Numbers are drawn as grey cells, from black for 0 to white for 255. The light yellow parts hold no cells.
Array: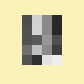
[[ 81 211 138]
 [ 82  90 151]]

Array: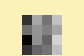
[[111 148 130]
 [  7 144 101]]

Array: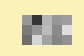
[[123 148 187]
 [109 213 162]]

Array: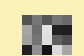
[[166 110 226]
 [160 116 222]]

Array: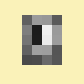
[[126  28 239]
 [116  29 235]]

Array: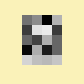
[[ 60 226 235]
 [103  66 176]]

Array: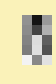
[[139  67 176]
 [131 220  95]]

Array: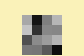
[[196  49 136]
 [ 80 139 156]]
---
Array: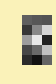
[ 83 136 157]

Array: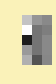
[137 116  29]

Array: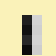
[211  17]

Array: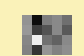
[111 137 113  52]

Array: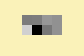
[145 119]

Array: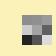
[154 163  35]

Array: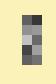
[ 55 145]

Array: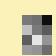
[ 14 122  93]
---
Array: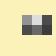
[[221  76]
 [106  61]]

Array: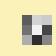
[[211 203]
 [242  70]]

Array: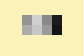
[[207 137]
 [199 154]]

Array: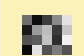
[[ 12  60]
 [155 188]]

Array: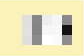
[[134 236]
 [132 246]]

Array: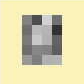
[[ 78 210]
 [186 181]]

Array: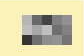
[[105  68]
 [167 191]]

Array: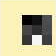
[[17 78]
 [47 74]]
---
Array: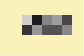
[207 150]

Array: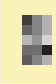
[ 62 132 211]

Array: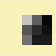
[194  45  28]

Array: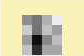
[142 115 136 166]

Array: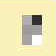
[176 159]

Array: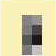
[132  70]

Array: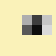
[174  13]

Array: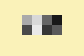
[170 233]

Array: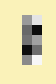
[154  12]
